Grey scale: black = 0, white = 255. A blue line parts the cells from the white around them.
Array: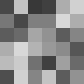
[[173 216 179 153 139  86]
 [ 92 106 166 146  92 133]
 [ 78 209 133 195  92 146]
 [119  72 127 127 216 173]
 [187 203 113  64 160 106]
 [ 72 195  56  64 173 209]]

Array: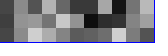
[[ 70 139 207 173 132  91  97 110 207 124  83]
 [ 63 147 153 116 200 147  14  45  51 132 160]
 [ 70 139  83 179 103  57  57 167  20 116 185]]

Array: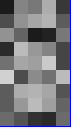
[[ 92 152 187 159 100]
 [ 92 173 179 166  84]
 [ 77 146 166 179  92]
 [113 166 159 202  69]
 [ 42 187 152 132  69]
 [209  77 139 113 187]
 [ 27 132 120 173  56]
 [107  84  49  42 107]
 [146 100  27  34 120]]

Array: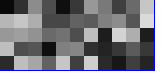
[[182 198 174  71  71  98  91 128 140  85 218]
 [ 42 190 166  98 198  63 206  42  23  63  36]
 [152 159 146 106 114  78 190  29 212 174  29]
 [  9  48 140  78  15  56 152 121  63 106 198]
 [190  78  85  15 128 134  48  36  56  91  56]]

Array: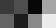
[[100  29 137 235]
 [ 58  78   7 165]]

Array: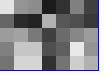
[[115 213 213  49 115 206 177]
 [128 198 198  79  95 233 148]
 [227 148 141  27  49 128  64]
 [156 163 121  64 108 135 156]
 [102  42  34 177  87  79  56]]

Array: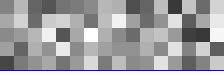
[[138 154 183 241  85 168 255 176 138 107 183 195 154  63  56 247]
 [160 100 176 146 233 138 183 160 146 146 176 138 226 131 210  93]
 [ 70 123 146 168 115 154 218 123 189 138 146 226 154  93 131 202]
 [168 210 107 202 210 176 115 189 241 160 107 146 226  93 168 233]
 [131 183 100  85 115 123 138 183 176  78 100 189  56 195 107 210]]
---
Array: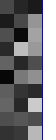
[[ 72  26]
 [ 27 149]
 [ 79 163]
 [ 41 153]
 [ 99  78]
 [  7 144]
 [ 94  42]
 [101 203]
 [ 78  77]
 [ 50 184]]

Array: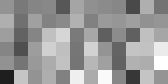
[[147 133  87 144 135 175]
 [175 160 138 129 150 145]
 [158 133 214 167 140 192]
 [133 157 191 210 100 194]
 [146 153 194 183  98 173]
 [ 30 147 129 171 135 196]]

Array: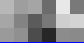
[[183 165 232]
 [166  91 206]
 [154  76 140]]

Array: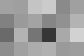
[[162 196 138]
 [129 163 145]
 [106 117 169]
 [141 172 154]]

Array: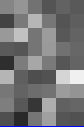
[[133 114  98]
 [ 67 182  84]
 [153 117  88]
 [ 90 117 113]
 [ 46 167  86]
 [181  78 213]
 [119 109 156]
 [126  54  97]
 [ 79 118  85]]

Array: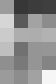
[[156  60]
 [214 163]
 [203 173]
 [191 149]
 [143 149]
 [155 162]]

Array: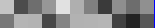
[[196 110 225 128 142 144]
 [120 179 132 179  65  87]]

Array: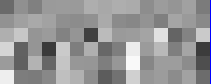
[[106 128 155 174 174 141 149 123]
 [146 169 143 145 139 147 165 137]
 [175 149 130  64 154 164 100 202]
 [213 149 202 175 126 155 127  60]
 [155 179 197 150 151 134 157  78]
 [238 123 191 141 114 150 140 108]]

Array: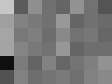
[[198 143 101 114]
 [159 121 152 113]
 [165 127 137 119]
 [164 121 151 110]
 [ 15  99 102 127]
 [ 82 110 122 129]]
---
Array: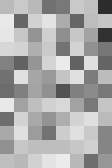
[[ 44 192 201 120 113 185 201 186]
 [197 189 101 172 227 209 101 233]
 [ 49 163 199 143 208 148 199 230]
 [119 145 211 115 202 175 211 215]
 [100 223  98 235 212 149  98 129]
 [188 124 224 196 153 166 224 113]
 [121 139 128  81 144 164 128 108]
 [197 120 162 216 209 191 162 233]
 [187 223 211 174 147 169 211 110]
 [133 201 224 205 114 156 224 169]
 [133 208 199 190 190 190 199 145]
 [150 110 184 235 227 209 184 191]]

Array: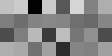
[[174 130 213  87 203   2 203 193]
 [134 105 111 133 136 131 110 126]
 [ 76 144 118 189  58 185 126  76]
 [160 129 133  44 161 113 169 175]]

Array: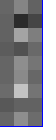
[[ 98 133 102]
 [ 69  43  98]
 [126 164  98]
 [105  81  92]
 [117 142 101]
 [103 138 101]
 [116 195 107]
 [ 98  98  88]
 [108 142 101]]

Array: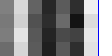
[[240  46  91  39  99 216 128]
 [219  19 106  45  81 208 121]
 [231  66  74  36  88 228 125]
 [226  46  89  31  91 214 108]]

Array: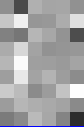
[[145 166 165 176  74 143]
 [223 172 152 150 240 198]
 [ 77 147 167 182 118 129]
 [151 149 146 163 215 171]
 [164 154 158 159 251 182]
 [140 157 179 163 232 158]
 [253 195 156 139 187 202]
 [138 163 169 174 182 156]
 [ 44 132 167 186 138 123]]

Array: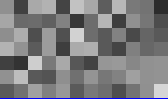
[[ 44 115 121 184  93 168 194  68 178 169  65 144]
 [ 77 118 144  62 182 109  55 130  96 108 106 166]
 [ 89 101  73 130  89 109 210  80 156  78 173 142]
 [110 103 128  68  89 175 171  62 156  91 146 179]
 [147 145 135 153 150  67  87 169 121 206  51  64]
 [147 145 160 130 119 148 112 143  84  89 189 145]
 [214 144 115  78 110 121  90 152 128 161 113  90]]

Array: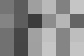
[[197 129 185 159  92 117]
 [100 182 141  59  93 132]
 [190 133 193 161  70 113]
 [196 133 198 160  69 113]]

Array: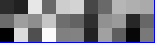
[[170 175 182 105  71 211 205 104 231  33  44]
 [103  39 154 145  47  99 110 198 142 158 107]
 [121   7  94 161  34 130 128 251  79 220   1]]

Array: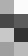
[[251 175]
 [ 91  72]
 [ 50 200]
 [187 159]]
